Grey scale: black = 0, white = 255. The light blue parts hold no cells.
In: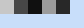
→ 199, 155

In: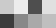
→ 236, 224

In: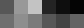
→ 195, 152

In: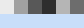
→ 235, 181

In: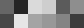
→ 230, 218

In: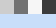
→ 246, 205

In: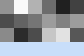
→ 249, 226

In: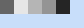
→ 230, 181

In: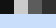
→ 203, 92
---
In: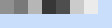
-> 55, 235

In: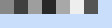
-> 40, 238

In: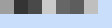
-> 202, 202

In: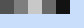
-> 200, 200

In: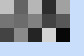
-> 129, 211

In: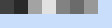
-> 225, 225

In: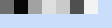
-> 222, 243
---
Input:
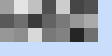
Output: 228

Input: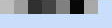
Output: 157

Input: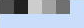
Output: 33

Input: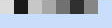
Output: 26

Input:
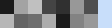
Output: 163

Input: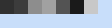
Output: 60

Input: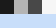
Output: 180

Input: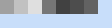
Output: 193
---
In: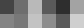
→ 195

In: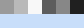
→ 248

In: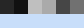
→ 191

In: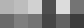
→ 116

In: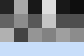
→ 149

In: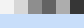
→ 142

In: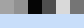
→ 5

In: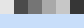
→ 117

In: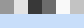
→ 56
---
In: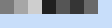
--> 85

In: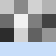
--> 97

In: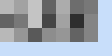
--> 89

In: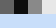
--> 137

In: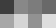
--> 124

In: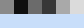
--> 107

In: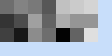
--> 52

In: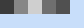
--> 111
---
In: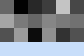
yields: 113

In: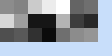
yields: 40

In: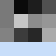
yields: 150

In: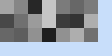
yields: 174

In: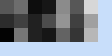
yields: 160

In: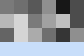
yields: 76

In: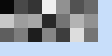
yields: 145
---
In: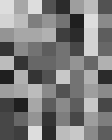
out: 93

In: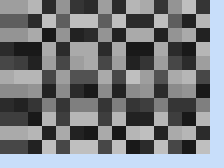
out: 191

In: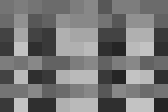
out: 37

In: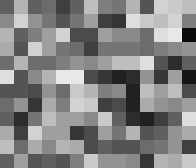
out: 201

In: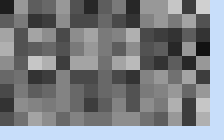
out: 176
